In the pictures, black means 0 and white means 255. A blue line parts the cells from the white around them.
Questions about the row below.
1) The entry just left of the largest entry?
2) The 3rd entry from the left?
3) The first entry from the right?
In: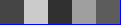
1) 69
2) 48
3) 92

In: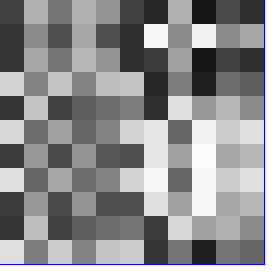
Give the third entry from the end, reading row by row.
30
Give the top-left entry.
65
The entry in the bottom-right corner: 102
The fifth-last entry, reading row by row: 53
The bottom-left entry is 224
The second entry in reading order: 176
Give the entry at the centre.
211
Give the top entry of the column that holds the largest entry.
23
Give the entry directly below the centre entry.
80
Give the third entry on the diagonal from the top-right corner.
23
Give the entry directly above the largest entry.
240
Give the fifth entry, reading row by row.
147
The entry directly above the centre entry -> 125
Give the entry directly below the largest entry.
246
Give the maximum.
252
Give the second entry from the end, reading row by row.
117
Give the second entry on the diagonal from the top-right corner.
139

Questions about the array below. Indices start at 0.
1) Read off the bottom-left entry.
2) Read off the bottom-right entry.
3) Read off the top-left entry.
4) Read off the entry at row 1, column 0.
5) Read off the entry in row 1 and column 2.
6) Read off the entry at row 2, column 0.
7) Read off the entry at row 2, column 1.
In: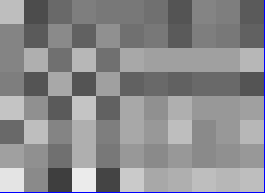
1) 228
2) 190
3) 190
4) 132
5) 138
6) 132
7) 175

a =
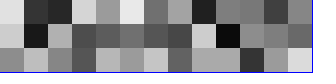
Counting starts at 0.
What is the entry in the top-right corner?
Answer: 134
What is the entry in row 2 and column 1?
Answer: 190
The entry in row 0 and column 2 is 39
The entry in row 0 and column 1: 52
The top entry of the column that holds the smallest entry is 126
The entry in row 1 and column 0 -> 205
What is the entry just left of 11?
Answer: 205
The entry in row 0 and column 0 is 225
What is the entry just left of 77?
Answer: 177
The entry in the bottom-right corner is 219
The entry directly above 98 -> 71
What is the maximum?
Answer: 233

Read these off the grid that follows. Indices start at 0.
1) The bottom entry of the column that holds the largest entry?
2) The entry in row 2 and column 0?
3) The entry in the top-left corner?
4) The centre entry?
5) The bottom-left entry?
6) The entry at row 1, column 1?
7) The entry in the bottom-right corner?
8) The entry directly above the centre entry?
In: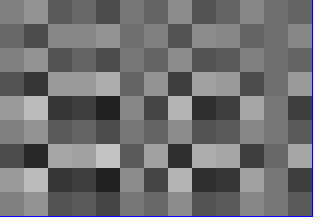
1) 69
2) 127
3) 127
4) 69
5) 127
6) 75
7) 91
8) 146

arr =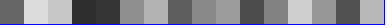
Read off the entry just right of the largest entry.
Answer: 199
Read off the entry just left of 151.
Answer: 206
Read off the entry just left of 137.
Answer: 94

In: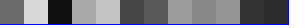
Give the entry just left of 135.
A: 156
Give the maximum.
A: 216
